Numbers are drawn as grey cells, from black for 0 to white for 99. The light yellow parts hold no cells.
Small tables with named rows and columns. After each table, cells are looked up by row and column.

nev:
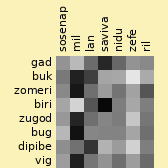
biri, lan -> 33
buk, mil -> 13
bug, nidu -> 51
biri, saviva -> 3
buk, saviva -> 64
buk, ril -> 66
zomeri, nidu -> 45
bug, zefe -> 64
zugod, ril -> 46
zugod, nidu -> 48
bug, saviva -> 51
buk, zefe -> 89
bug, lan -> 52
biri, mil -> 82
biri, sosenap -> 64
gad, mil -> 72
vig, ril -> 41
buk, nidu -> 65
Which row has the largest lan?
bug

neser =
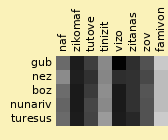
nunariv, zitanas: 19
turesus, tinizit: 60
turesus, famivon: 79
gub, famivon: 78
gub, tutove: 24
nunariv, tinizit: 53
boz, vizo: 10
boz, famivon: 73
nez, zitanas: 19
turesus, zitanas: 15
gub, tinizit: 53
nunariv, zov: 32

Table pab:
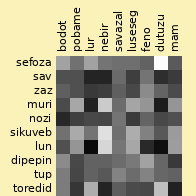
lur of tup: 38
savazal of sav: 41
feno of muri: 58
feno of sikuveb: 50
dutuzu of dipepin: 40
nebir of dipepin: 38
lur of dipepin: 38
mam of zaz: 29
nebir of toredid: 14
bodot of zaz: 37
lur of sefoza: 63
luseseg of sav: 24
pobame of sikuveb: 66
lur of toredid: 67
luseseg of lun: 65

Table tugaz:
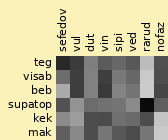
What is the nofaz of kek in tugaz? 76
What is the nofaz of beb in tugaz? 27
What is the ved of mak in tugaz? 29
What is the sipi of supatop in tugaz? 45
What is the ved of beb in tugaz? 45
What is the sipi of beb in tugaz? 51
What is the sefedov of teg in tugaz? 16
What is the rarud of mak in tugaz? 46
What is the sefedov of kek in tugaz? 54
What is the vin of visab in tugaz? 24
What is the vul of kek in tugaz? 61
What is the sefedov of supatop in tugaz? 32
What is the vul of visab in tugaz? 24
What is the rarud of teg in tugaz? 73
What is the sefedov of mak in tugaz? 37
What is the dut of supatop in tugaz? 42

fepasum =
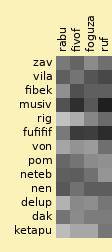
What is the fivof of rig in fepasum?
67
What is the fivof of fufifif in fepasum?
23
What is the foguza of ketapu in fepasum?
65
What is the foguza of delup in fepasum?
55
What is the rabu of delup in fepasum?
69
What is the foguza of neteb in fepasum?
44
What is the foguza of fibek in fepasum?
37
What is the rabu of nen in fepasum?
34
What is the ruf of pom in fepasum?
56
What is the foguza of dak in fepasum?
48
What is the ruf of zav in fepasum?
43
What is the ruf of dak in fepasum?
48
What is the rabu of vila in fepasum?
37
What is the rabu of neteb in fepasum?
37
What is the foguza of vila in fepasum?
33
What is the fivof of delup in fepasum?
53
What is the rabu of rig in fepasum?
75
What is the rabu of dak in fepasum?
45

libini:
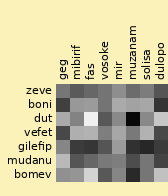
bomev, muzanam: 16
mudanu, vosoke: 47
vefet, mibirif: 68
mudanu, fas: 40
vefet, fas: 69
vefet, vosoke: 49
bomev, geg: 56
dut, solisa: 53
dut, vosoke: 34
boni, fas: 60
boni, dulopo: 20
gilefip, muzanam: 19
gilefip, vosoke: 33
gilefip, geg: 52
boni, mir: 66
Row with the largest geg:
mudanu

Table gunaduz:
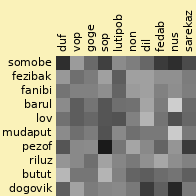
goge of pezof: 54
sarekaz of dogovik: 47
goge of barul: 45
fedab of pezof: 39
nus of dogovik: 15
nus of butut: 45
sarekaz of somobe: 29
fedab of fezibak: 56
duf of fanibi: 45
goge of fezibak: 48
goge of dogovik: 48
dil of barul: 64
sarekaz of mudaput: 47

